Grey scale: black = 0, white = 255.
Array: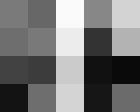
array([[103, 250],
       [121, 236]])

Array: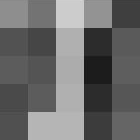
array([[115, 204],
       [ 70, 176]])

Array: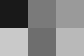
array([[122, 154],
       [110, 185]])

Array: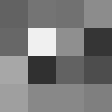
array([[116, 113],
       [240, 143]])

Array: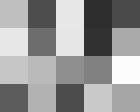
array([[ 77, 231],
       [109, 230]])

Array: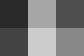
array([[166,  78],
       [204, 136]])

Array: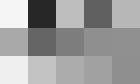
array([[ 39, 190],
       [101, 125]])

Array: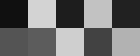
array([[211,  29],
       [ 92, 207]])
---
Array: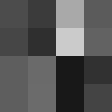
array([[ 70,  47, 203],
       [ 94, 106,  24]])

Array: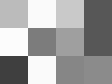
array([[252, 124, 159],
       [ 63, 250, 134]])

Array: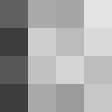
array([[ 60, 206, 188],
       [ 88, 193, 213]])

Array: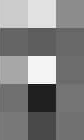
array([[100,  94, 103],
       [167, 243, 108]])

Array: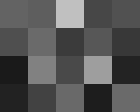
array([[ 79, 106,  59],
       [ 26, 129,  73]])

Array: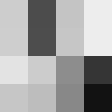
array([[206,  77, 198],
       [227, 204, 141]])
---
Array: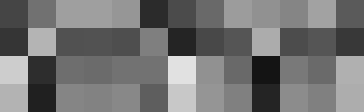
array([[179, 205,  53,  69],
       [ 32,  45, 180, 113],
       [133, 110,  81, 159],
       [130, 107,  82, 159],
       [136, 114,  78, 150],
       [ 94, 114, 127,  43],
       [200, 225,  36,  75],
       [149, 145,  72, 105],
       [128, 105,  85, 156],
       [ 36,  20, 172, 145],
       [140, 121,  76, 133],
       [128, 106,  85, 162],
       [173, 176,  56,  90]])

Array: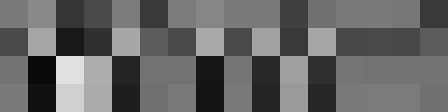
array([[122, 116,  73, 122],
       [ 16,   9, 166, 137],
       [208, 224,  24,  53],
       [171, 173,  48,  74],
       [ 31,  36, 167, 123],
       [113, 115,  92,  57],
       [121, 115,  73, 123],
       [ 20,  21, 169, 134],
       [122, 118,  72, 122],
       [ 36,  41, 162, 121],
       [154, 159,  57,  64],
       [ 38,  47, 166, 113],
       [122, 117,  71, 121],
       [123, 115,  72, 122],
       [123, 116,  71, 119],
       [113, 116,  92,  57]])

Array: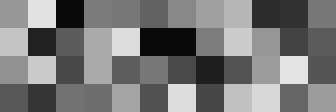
array([[ 87, 146, 196, 151],
       [ 53, 202,  33, 226],
       [114,  72,  92,  10],
       [109, 170, 170, 123],
       [164,  93, 220, 119],
       [ 81, 120,   9,  98],
       [221,  73,   9, 136],
       [ 71,  30, 124, 160],
       [193,  82, 204, 183],
       [216, 156, 150,  44],
       [101, 227,  66,  50],
       [156,  85,  91, 120]])

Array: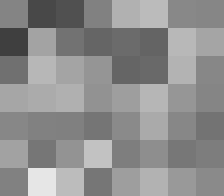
array([[129, 162, 135, 166, 112,  63, 132],
       [230, 118, 129, 171, 183, 163,  72],
       [188, 147, 128, 176, 164, 114,  80],
       [118, 194, 117, 146, 149, 101, 129],
       [158, 126, 138, 158, 101, 107, 177],
       [178, 142, 170, 182, 105, 100, 187],
       [153, 119, 135, 150, 179, 184, 136],
       [138, 125, 115, 133, 135, 165, 134]])

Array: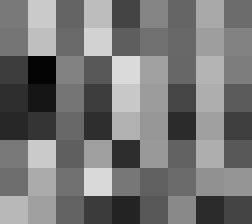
array([[184, 110, 121,  39,  46,  60, 117, 121],
       [159, 171, 202,  52,  21,   4, 191, 202],
       [ 99, 113,  95, 104, 117, 130, 105, 100],
       [ 59, 217, 159,  46,  61,  87, 210, 189],
       [ 35, 119,  45, 177, 200, 218,  94,  68],
       [ 87,  96, 153, 150, 156, 161, 113, 133],
       [137, 107,  98,  43,  69, 103, 104, 101],
       [ 42, 145, 174, 160, 174, 180, 158, 168],
       [ 68, 149,  88,  63,  91, 125, 130, 108]])

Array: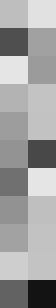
array([[ 98, 206, 162, 146, 112, 147, 157, 179, 229,  79, 190],
       [ 19, 195, 194, 191, 229,  72, 194, 195, 155, 161, 225]])

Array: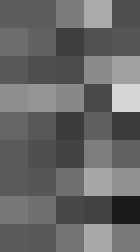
array([[ 90, 119,  90,  91, 101, 142,  88, 109,  93],
       [ 88, 111,  86,  79,  88, 149,  78,  98,  93],
       [115,  72, 111,  67,  60, 136,  75,  62, 123],
       [168,  66, 167, 125,  96,  73, 138,  80, 170],
       [122,  25, 144,  98,  59, 213, 160,  85,  79]])

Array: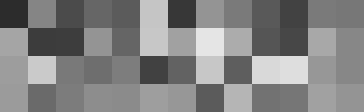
array([[155, 157, 165,  44],
       [106, 202,  60, 133],
       [124, 121,  61,  75],
       [141, 110, 148, 102],
       [139, 125, 101,  91],
       [158,  65, 199, 197],
       [151,  98, 161,  55],
       [ 91, 199, 229, 148],
       [181,  94, 172, 122],
       [114, 217,  85,  89],
       [118, 222,  71,  66],
       [161, 151, 168, 122],
       [148, 135, 135, 119]])

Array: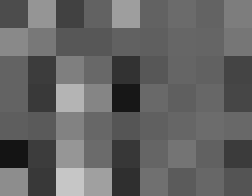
array([[141,  20,  94,  99,  99, 137,  76],
       [ 56,  60,  90,  57,  60, 120, 149],
       [198, 150, 130, 180, 127,  87,  65],
       [160, 107, 103, 133, 104,  87,  98],
       [ 47,  55,  85,  23,  50,  97, 158],
       [112, 101,  96, 105,  87,  95,  98],
       [ 91, 116, 102,  95, 101, 102, 107],
       [103,  97, 108, 103,  97, 101,  99],
       [ 84,  59, 104,  70,  68, 118, 125]])
